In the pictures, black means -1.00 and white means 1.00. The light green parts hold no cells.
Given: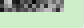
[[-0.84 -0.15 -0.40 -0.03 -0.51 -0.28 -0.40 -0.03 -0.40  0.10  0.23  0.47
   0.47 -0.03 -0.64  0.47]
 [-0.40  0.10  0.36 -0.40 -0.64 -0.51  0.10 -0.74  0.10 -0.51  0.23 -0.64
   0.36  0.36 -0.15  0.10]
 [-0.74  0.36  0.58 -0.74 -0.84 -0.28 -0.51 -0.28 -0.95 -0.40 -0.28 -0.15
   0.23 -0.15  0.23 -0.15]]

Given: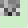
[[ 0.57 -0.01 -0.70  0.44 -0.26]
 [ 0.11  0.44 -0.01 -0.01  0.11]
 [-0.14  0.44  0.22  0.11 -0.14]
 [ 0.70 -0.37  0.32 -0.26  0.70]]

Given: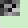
[[-0.49 -0.26 -0.83  0.53  0.53]
 [-0.36 -0.60 -0.72 -0.16 -0.05]
 [-0.83  0.19  0.19 -0.93  0.19]
 [-0.49  0.06  0.30  0.06 -0.05]]

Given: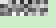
[[ 0.14  0.27 -0.33  0.14 -0.08 -0.21  0.37 -0.33 -0.21  0.37 -0.21 -0.33]
 [-0.21  0.02 -0.08  0.92  0.02  0.92 -0.21  0.60  0.27  0.70  0.02  0.60]
 [ 0.80  0.80  0.37 -0.46  0.70 -0.59  0.60 -0.70  0.27 -0.33  0.27 -0.33]
 [-0.46 -0.08  0.47  0.14  0.27  0.14 -0.46  0.14  0.47  0.37  0.70  0.47]]

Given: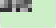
[[-0.61 -0.61 -0.61  0.52 -0.71  0.40  0.28 -0.61]
 [ 0.28 -0.05 -0.48  0.17 -0.28 -0.15 -0.15  0.28]
 [ 0.52  0.05 -0.38  0.40  0.05 -0.05 -0.38 -0.28]]

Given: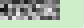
[[ 0.60  0.70 -0.29  0.83  0.38  0.25  0.60 -0.40  0.38  0.60 -0.40 -0.29
  -0.52  0.04 -0.29]
 [-0.16 -0.06 -0.16 -0.64 -0.64 -0.16 -0.76 -0.40 -0.06 -0.52 -0.52 -0.06
   0.15 -0.16 -0.29]
 [-0.88 -0.76  0.04 -0.40  0.49 -0.64 -0.29  0.38 -0.64 -0.29 -0.06  0.49
   0.83 -0.16 -0.40]
 [ 0.15 -0.40  0.25 -0.29  0.83  0.04 -0.16  0.38  0.49  0.04  0.15  0.60
   0.38  0.49 -0.06]
 [ 0.38 -0.76  0.60  0.04  0.25  0.15  0.38  0.15 -0.40  0.70  0.25  0.25
   0.15  0.04  0.25]]

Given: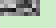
[[-0.62 -0.62 -0.75 -0.87  0.08  0.08  0.44  0.31 -0.75 -0.18]
 [-0.05  0.44  0.20  0.08  0.08 -0.05 -0.50 -0.18  0.08 -0.40]
 [ 0.20  0.44  0.44  0.31 -0.05 -0.18 -0.62 -0.30  0.31 -0.18]
 [ 0.57  0.20  0.57  0.67 -0.40 -0.50 -0.50 -0.62  0.57 -0.05]]

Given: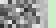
[[-0.65  0.12 -0.54  0.56 -0.32  0.00 -0.22  0.00  0.68  0.79  0.56  0.34]
 [ 0.79  0.68 -0.43  0.56 -0.10  0.23 -0.22  0.34 -0.10  0.34  0.44  0.56]
 [ 0.23 -0.22 -0.32 -0.10  0.00  0.44 -0.10  0.12  0.12 -0.22  0.44  0.44]
 [-0.32 -0.22 -0.10  0.23  0.89  0.44 -0.65 -0.22 -0.22  0.23  0.44  0.56]
 [-0.10  0.23  0.12  0.12 -0.10 -0.32  0.12 -0.32  0.68  0.56  0.44  0.44]
 [-0.43 -0.43  0.34  0.12  0.23 -0.43  0.00  0.23 -0.43  0.68  0.56  0.44]
 [-0.10  0.34  0.79 -0.54  0.23  0.68  0.34  0.00  0.23 -0.22  0.56  0.34]]
